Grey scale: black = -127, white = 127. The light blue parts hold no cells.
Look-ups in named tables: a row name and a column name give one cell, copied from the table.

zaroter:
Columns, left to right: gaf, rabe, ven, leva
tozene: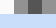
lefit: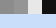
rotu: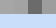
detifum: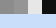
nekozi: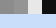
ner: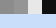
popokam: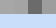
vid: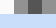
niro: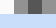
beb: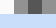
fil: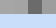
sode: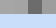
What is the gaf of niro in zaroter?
122
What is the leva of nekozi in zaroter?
-111
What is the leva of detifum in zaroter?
-111
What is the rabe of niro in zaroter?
18
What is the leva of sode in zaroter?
29
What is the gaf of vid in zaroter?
122
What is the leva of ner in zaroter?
-111
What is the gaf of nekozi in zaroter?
12
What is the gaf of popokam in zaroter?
39
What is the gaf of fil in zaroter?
38
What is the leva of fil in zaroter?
29
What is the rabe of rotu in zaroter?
35
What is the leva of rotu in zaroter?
29
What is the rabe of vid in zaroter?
18
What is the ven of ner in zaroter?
104
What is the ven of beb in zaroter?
-41
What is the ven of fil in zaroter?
-20
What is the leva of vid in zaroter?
17
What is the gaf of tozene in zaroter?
122
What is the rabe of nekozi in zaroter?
20

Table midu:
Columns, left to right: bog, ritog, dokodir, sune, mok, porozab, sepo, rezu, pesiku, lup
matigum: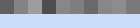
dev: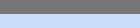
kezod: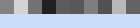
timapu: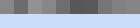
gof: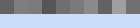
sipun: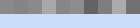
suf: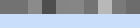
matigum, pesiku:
12
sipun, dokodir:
10
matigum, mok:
7
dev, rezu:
-9
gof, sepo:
10
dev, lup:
-9
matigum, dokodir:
29
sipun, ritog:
4
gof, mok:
-16
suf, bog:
-13
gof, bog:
-29
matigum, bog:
-31
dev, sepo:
-9
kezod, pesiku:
56
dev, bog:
-9
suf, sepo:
-12
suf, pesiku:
-5
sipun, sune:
40
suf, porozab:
6

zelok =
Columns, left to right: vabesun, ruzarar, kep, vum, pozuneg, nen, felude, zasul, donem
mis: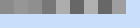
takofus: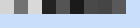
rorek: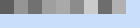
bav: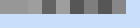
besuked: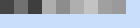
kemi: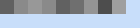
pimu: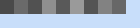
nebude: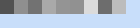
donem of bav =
7
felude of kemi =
20
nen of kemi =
-16
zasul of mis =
-24
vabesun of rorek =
-33
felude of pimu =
-43
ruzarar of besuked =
-14
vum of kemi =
10
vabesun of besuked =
-58
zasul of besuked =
32
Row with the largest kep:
takofus

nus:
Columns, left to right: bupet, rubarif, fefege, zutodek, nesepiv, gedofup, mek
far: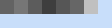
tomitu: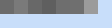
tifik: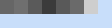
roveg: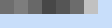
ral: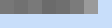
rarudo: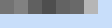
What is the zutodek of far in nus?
-65
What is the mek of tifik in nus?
78
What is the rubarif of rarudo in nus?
1
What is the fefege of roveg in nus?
-23
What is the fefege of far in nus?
-35
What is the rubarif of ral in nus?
-14
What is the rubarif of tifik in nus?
-16
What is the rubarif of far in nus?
-9
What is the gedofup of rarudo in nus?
-22
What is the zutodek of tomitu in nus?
-32
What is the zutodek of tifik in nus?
-68
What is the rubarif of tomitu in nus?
-5
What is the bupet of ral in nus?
-8
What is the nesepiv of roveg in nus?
-42
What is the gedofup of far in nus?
-25
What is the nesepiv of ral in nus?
-16
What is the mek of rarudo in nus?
54
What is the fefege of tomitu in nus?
-23
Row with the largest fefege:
ral

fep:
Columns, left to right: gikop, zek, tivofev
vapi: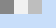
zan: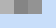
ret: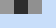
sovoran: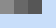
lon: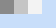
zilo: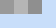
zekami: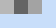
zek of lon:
69
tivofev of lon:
115
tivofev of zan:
19
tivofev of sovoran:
-41
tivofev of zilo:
15
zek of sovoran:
-23
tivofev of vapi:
62
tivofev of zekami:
35
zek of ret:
-82
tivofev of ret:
16
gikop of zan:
51
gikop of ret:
24
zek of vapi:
113
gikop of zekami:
55
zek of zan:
5
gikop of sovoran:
11
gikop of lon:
9
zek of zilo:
53
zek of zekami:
-27
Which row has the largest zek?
vapi

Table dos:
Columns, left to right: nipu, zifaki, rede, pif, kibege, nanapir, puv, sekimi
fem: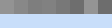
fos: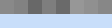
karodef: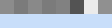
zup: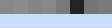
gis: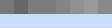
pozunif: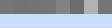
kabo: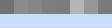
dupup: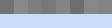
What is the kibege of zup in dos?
-5
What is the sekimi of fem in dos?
-18
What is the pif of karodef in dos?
-4
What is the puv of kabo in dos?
22
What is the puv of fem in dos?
20
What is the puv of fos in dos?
16
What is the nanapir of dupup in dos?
-17
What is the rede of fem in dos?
-1
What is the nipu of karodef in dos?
12
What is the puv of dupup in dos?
7
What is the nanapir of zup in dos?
-92
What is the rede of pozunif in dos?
-11
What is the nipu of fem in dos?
19
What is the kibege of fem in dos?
-7
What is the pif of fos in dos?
-1
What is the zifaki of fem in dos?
8

